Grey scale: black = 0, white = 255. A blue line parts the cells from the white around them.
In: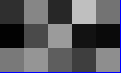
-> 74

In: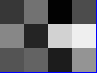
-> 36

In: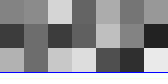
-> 108

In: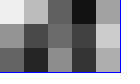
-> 72

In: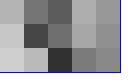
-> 70

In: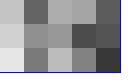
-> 144

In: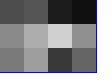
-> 173

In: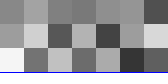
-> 208
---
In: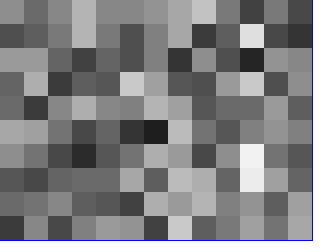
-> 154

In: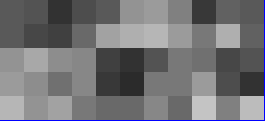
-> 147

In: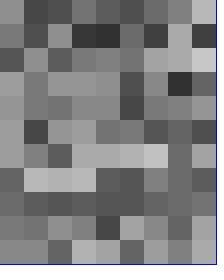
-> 85

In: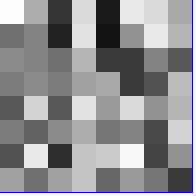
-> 138

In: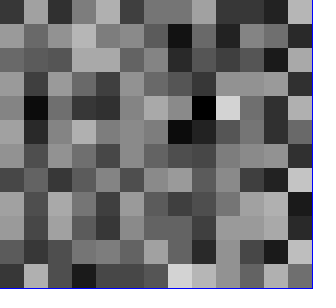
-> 105

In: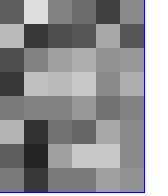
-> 78
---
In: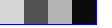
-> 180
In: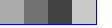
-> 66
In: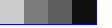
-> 93
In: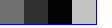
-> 3
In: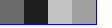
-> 195
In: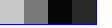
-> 5
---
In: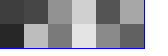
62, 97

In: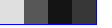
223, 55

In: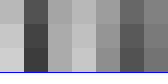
184, 115

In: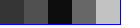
53, 194

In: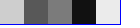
206, 235

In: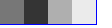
119, 235

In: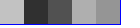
194, 149

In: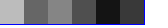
188, 57
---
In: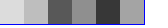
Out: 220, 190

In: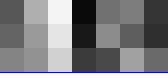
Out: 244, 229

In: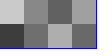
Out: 202, 174

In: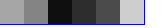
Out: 206, 166

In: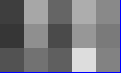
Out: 221, 173

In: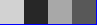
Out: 210, 168

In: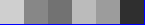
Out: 207, 187

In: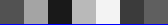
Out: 243, 185
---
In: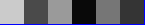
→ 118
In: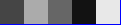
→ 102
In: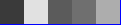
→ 111
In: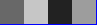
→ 104
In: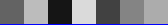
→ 172
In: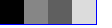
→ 95
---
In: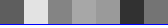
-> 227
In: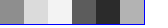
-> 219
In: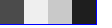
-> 239
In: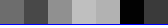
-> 72
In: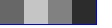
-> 197
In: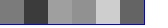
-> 59
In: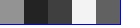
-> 35
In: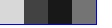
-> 66
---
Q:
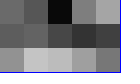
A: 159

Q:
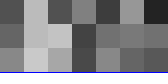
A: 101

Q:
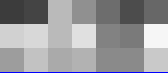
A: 138

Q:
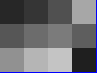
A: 196

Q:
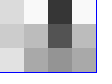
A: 148

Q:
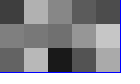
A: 83

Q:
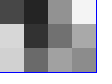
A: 161

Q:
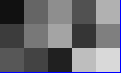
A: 190

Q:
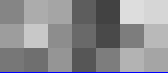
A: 179

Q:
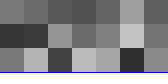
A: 48
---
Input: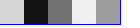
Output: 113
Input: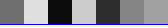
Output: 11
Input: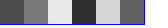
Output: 232
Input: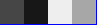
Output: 238
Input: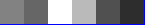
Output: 255
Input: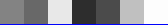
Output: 232
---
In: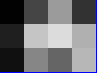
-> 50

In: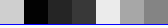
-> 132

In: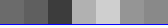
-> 136

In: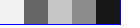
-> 24

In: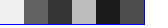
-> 77

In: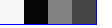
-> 68

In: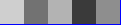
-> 142

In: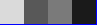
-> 26

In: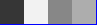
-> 173
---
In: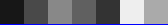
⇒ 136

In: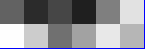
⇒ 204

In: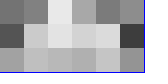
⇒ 191

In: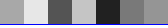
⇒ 84

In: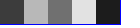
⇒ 60

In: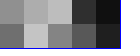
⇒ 111

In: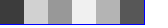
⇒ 209

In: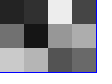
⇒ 173
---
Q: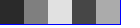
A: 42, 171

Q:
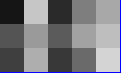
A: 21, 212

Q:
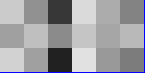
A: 203, 124

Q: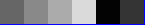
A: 102, 52

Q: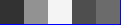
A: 50, 107

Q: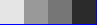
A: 229, 43
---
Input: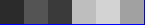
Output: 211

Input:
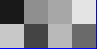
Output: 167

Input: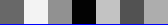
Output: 82

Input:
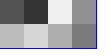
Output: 240

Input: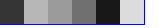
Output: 24

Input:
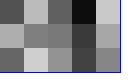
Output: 13

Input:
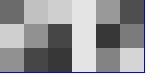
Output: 153

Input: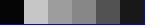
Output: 82

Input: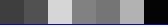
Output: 178

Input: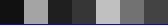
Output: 114
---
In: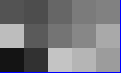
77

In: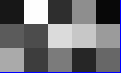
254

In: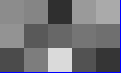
133

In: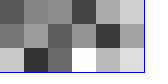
133

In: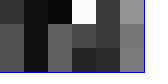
16

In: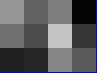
98
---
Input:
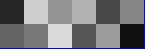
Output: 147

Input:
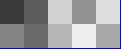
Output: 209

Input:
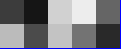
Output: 209

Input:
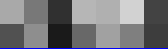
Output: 48

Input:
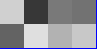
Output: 121

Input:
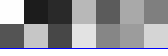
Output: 41
